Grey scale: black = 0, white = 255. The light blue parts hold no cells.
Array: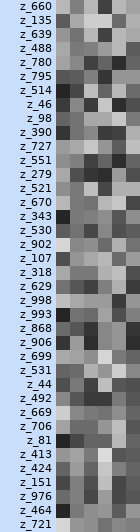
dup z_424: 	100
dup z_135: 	205
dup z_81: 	100
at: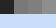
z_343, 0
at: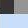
z_795, 3
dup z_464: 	149

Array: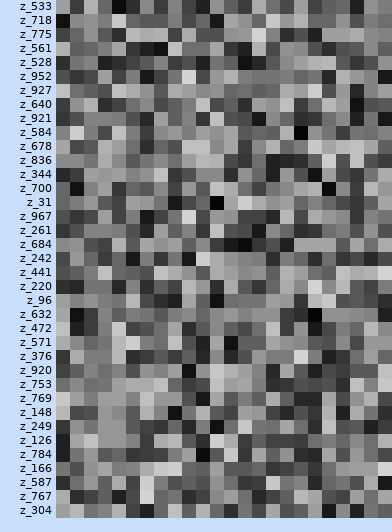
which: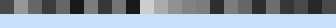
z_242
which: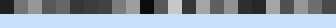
z_784
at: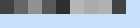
z_775, 0
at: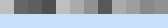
z_441, 3

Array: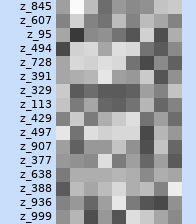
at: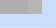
z_638, 2
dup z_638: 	174
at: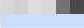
z_728, 1
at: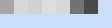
z_728, 0
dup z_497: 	216

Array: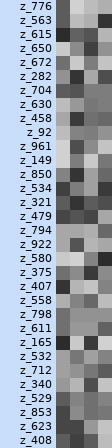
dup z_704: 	125
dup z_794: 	167
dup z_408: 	92
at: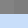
z_92, 1
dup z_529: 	131
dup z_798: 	146

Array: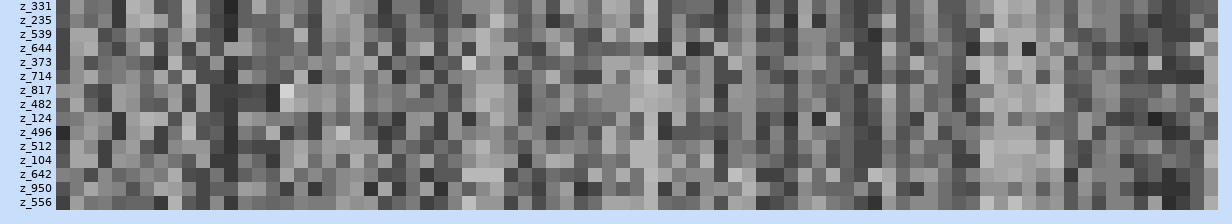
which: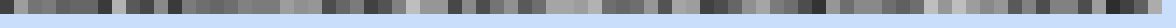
z_556
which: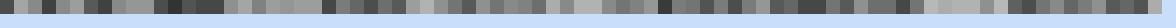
z_512
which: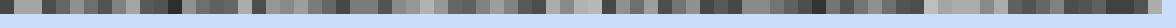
z_539
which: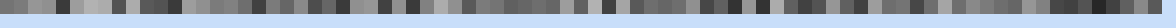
z_124
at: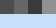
z_124, 22

